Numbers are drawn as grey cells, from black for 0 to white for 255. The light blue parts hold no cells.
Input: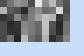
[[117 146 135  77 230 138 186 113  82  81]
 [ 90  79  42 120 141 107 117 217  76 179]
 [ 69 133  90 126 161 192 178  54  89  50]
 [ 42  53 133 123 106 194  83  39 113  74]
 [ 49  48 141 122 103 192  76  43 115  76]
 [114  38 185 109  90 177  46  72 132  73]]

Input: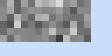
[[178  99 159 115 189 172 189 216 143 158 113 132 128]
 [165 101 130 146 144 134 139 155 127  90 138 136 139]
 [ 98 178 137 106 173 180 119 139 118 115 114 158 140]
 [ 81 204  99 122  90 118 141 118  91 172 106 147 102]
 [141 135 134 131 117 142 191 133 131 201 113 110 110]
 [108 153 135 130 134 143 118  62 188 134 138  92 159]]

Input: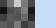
[[117 203 121  74  64]
 [ 78  90 128  25  18]
 [ 90  83 105  43  64]
 [ 83 122  61  82  93]]

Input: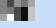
[[ 72 147 116 165 129]
 [121  72  15 196 130]
 [251  78  14 196 164]]

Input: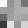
[[148 170 117 247]
 [155 175 177 161]
 [161 169 162 105]
 [225 151 211  58]]

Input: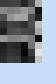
[[ 65  68  37  71 177  62]
 [125 133 153 132  20 138]
 [147 166 165  78  34  78]
 [ 66  61  48  80 193  49]
 [ 77  84  71  67 169  29]
 [128 130 143 120  13 151]
 [ 43  39  13 117 197  29]
 [ 51  47   9  58 227  37]
 [ 63  60  26  40 195  44]]
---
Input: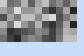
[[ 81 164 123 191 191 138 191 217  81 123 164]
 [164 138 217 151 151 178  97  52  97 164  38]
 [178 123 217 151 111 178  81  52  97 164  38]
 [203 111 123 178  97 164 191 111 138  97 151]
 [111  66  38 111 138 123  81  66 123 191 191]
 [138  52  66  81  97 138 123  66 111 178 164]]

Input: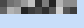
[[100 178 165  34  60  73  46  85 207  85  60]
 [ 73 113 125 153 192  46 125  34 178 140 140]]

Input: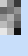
[[230 187  16]
 [146 175 117]
 [187 159  85]
 [202 130  57]
 [101 117 146]]

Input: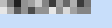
[[230 175  91 146  75 146 146 230 146 217 161 132 132]
 [189 117  31 146 161 203 132  59 161 103 175  59 117]]

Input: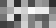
[[116 223  48 193 128 102  90 155]
 [ 90 193  48 168  76 155 142  48]
 [142 168 223 209 250 235 235 128]
 [ 63  76 116 209 128 180 102 193]]

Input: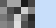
[[ 93 165 165  25  67]
 [134 119 222  79  52]
 [119  93 208 107  38]
 [149  79  52 208 134]]

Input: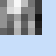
[[146 217 233 130 130  58]
 [115 203 248 191 115  58]
 [146 115 161  83 130  17]
 [146  99 191  99 177  31]
 [ 99  83 177  83 161  46]]

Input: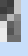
[[ 97 182 136]
 [235 109 109]
 [223  97 123]
 [235  85 123]
 [ 60  73 197]
 [ 73  60 197]]
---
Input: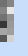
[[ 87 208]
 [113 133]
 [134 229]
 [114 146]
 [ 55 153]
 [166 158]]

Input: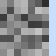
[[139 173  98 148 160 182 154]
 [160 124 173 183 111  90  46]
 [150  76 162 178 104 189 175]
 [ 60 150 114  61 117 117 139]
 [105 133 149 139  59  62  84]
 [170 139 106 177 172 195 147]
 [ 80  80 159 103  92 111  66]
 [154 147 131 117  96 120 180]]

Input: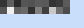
[[ 86 239  97 105  49 127  62 199 109  76]
 [ 52  96  43  85  82  91  89  51  59  90]]

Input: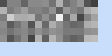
[[142  85 114 138  70 179  96 180 144 110  97 106 185 189]
 [ 79 132 131 101 138 137 142 115 176 109 130 150  83  63]
 [179 123 138 157 128 131 121 145  95 152 132 118 171 185]
 [125 206 173 171 178 118 145 114 240  99 168  71 132 162]
 [140  92 117 140  84 172 105 174 144 117 103 109 173 180]
 [134 116 130 136 115 144 127 145 139 122 123 121 143 148]]

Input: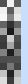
[[221  59 205]
 [ 81 241  96]
 [240  93 223]
 [247 134 235]
 [100  49  98]
 [163  25 151]
 [ 63 205  78]
 [ 57 164  69]
 [130  31 122]
 [ 77  80  79]
 [ 61 120  68]
 [194  35 180]]

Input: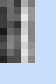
[[ 34  75  77 210 134]
 [100 110  57 173 124]
 [ 54 109  83 206 150]
 [ 60 108 103 232 151]
 [ 60  83  49 201 133]
 [ 25 103  83 210 130]
 [ 59 129 108 227 134]
 [ 79 134 103 210 145]
 [ 60 109  82 227 155]]

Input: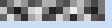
[[103 218 127  47 166 202  70  84 212 148  44 149 213  85  71]
 [ 74 127 189 150  79 101 176 174  99  80 154 189 126  73 121]
 [198  82  26  97 210 227 130  34  55 169 238 178  63  30 120]]
